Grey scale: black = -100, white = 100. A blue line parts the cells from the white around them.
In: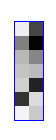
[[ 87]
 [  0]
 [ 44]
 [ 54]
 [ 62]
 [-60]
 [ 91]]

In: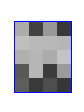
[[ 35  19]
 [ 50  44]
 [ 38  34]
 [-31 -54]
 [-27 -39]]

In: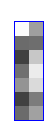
[[ 98]
 [-16]
 [-50]
 [-12]
 [ 16]
 [-49]
 [-16]]

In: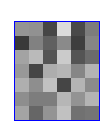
[[ 16 -45 -43]
 [-55 -25 -51]
 [ 28 -34 -34]
 [ 19  36   5]
 [ 37  51  41]
 [ 11  -2  15]
 [ 29  16 -11]]

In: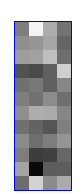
[[ -1  35]
 [ 12  30]
 [ 23  50]
 [-36 -25]
 [-12 -25]
 [ -1  10]
 [ 12  34]
 [-12 -33]
 [  9  -2]
 [ -2 -50]
 [ 29 -28]
 [-15   9]]

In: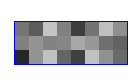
[[ -8  54 -51  50]
 [  1   3  32 -13]
 [-70  51 -50  14]]

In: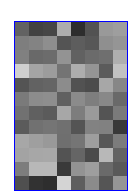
[[-23 -45 -65  20]
 [ -1  11 -27  12]
 [  0 -15 -24 -13]
 [ 62  22  36 -29]
 [-34 -21 -36  31]
 [ -4  11   9   7]
 [-11 -29  -2 -34]
 [-29  -8 -34   1]
 [ 31  20  -8 -32]
 [ 28  32 -21  44]
 [ -2  44  15 -17]
 [-38 -64 -26 -33]]

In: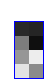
[[-68]
 [ -2]
 [ 18]
 [ 78]]
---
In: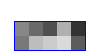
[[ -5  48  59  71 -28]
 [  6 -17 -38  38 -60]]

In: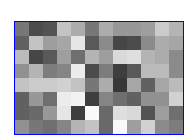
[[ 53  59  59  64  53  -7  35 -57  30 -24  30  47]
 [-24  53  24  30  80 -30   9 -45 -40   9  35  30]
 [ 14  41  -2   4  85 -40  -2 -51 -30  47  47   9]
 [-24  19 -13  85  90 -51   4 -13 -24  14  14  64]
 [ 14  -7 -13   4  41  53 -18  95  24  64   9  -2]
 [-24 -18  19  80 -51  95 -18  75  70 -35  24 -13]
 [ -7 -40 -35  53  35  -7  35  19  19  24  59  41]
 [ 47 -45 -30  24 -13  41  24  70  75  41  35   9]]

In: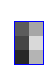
[[-46  70]
 [-69  41]
 [-28  30]]

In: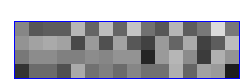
[[ 15  27  33  27 -43  21 -37  27 -32 -49  21 -21  33 -49 -27  48]
 [ -6  10  10   0   0  10   5  15  15 -71  21  43  10 -54  38  15]
 [-60 -16 -16 -37  33 -11   0 -16   5 -11 -11  38 -21  27  21 -77]
 [  5 -32 -27 -27  43 -21  48 -21  54 -11 -32  43 -27  -6  72  -6]]

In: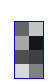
[[-21  54]
 [ 70   1]
 [-39 -50]
 [ 31 -82]]

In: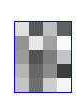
[[ 15  81  26  96]
 [ 54 -13  60  91]
 [ 42 -19   9 -53]
 [ 76 -30  48 -25]
 [ 21 -35  -2  54]]

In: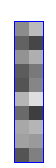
[[ 42  74]
 [ 10  47]
 [ 32  42]
 [ 15  37]
 [ 26  21]
 [-34   5]
 [-34   0]
 [-28  -5]
 [-23 -45]
 [-17 -51]]

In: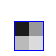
[[ 46  72]
 [-80  20]]

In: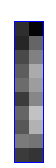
[[-21  52]
 [-32  40]
 [-27  34]
 [-15  23]
 [-54   6]
 [-43   1]
 [ -4  -9]
 [-70 -21]
 [-54 -59]
 [-64 -97]]
